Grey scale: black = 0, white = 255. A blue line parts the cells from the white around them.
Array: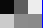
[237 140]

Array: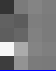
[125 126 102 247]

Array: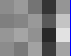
[149  89 145 122]

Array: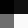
[ 16 110]

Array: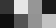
[ 25 147]

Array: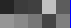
[92 69]

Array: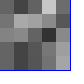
[108 138  99  68 100]

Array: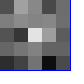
[109 135 227 117  45]

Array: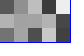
[238 179  78]
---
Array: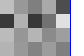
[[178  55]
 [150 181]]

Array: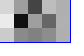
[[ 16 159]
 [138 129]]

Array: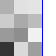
[[170 188]
 [142 241]]

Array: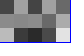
[[136 140]
 [ 59  42]]

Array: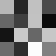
[[ 63 194]
 [202 103]]

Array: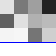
[[224 177]
 [246 117]]

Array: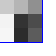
[[51 76]
 [44 92]]

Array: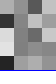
[[133 193]
 [129 106]]

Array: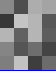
[[196 181]
 [ 97 181]]
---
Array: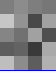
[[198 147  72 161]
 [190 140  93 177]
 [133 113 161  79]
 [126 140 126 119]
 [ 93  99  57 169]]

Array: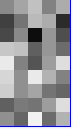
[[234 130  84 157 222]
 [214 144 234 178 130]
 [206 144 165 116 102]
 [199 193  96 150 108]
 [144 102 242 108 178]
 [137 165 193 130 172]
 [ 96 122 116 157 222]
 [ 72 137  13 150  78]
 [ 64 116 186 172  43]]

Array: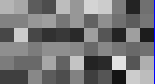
[[181 167  92  77 189 151 212 204 124  35 112]
 [143 143 124 143 143 136 105 136 118 105 112]
 [130 130 151 159 118 151  98 143 112  92 118]
 [124 105 105 167  98 196  35  41 226  85 175]
 [ 71 204  71  49  56  41 159  85  35 159  28]
 [ 63  63 136  92  77 130  63  85  20 204 189]]

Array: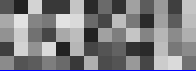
[[169 226 132 120 226 218 106  70 189 120  42 161  92 189]
 [146 204 113  70 169 189  34 161 126 197 132 182 139 175]
 [139  84  92 126 106  56 175  76  84 153  70 204 218 113]
 [ 84  34 211  56  56 197  42 106  50 161  92 153  63 197]
 [ 63 211 146 218  34 182  70  84  98  50  42 189 120 139]]

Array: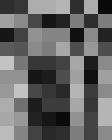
[[195 119  54  54  66 167  28 138]
 [187 132  66  40  46 125  66 138]
 [173 112  28  60  60 167  54 181]
 [167 152  34  22  10 146  66 181]
 [160 138  72  22  34 125  46 125]
 [152 195  72  54  40 181  60 138]
 [146 146  22  28  78 160  16 160]
 [ 92  85 138 125 167  78 152  78]
 [ 46  54 173 173 181  46 173  10]
 [ 22  66 146 132 132  16 138  34]]

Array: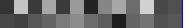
[[ 72  65  87 100 122 140 108  93  30 100 115  80  87]
 [ 52 195  58 167  58 154  36 134 167 108 209  72  80]]

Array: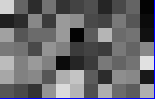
[[212 100  44 115  51  67  79  37  73 100   3]
 [188 129 154 129  11  37  59 121 100 115 225]
 [167 129 136  86 175 196  92  44 142 136  24]
 [161  86 107 107 154   3  92 181 107 115  17]
 [121 115  73 148 129  59  67  59 121 100 136]
 [ 86  73  51 148 219 181  79 175 107  92 175]
 [ 31  44 136  59 154 142  73  67 121  86  11]]

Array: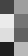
[[235 116]
 [222  97]
 [ 68 158]
 [ 31 185]]
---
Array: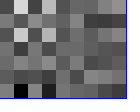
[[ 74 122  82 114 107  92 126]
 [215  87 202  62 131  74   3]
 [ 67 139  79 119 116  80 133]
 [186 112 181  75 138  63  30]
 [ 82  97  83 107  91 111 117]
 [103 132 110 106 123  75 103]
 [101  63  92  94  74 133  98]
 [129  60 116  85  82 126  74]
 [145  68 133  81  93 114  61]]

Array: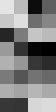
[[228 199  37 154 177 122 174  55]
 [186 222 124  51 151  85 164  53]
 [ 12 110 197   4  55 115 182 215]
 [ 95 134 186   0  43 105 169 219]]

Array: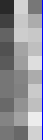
[[ 41  64  99  81  90 118 118 105 132 118]
 [211 200 205 164 158 132 129 146 162 104]
 [119 172 200 191 222 172 202 191 237 210]]

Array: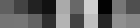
[[ 96 117]
 [ 67 118]
 [ 34  99]
 [ 17  47]
 [170 180]
 [104  67]
 [207 192]
 [  2  38]
 [118 144]
 [ 79 134]]

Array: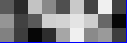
[[ 90 149 129]
 [ 42  65  61]
 [195  89   6]
 [137 207  45]
 [ 79 211 166]
 [201 228 240]
 [ 67 206 138]
 [240 103 154]
 [ 64   6  62]]

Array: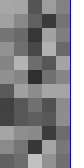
[[167 161 116 145 132 144  90  65  67 165 138  97]
 [165 136 106 111 179 134 160  87  87 142 117 109]
 [ 85  96  54  72 109  47 140 112  94 137  55 193]
 [157  58 162 177  87 113 165  81  88  60 164 146]
 [129 115 126 105 163 133 164 140 141 108 120 111]]

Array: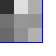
[[ 47 114 105]
 [222 150 145]
 [173 148 177]]
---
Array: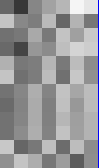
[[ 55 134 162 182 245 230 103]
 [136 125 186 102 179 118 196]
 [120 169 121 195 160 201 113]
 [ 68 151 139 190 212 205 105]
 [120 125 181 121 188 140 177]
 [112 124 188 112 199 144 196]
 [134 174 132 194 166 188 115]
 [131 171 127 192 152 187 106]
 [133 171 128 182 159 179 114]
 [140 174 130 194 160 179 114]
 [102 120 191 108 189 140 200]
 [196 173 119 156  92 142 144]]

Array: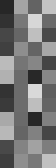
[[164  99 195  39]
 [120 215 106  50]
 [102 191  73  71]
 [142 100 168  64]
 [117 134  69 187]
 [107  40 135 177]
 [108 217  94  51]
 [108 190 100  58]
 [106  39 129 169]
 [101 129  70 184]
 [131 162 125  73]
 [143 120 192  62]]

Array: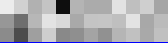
[[209 177 196  14 180 171 171 226 191 207 165 236]
 [110 183 227 217 169 196 197 191 227 168 187 151]
 [ 76 159 206 137 143 164 145 181 193 169 192 139]]

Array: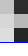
[[ 45 196]
 [185 215]
 [ 38 221]]

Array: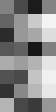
[[ 74  27 131 130]
 [151 202 244 100]
 [152 167 221  43]
 [ 97  22 127  87]
 [157 179 229 172]
 [ 74 196 240  82]
 [136 183 231  50]
 [ 72  58 150 181]]

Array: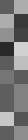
[[173  94]
 [ 57 173]
 [ 66 145]
 [209  41]
 [191  92]
 [ 92 117]
 [129  94]
 [129  94]
 [ 85 199]
 [141  94]]

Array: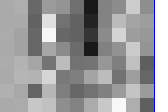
[[174 104 155 147 111  25 130 140 204 142 170]
 [170  98 224 114  98  35 131 187 164 157 170]
 [163 103 246 103  98  53 139 212 157 152 171]
 [163 102 167 138 107  25 129 146 203 148 170]
 [179 165 116 188 114 116 151 127 192  94 172]
 [181 179 213 121 127 164 188 114 158 102 170]
 [168  99 182 126 103 114 128 155 196 155 176]
 [171 199 193 142 131 171 200 248 174  95 170]]
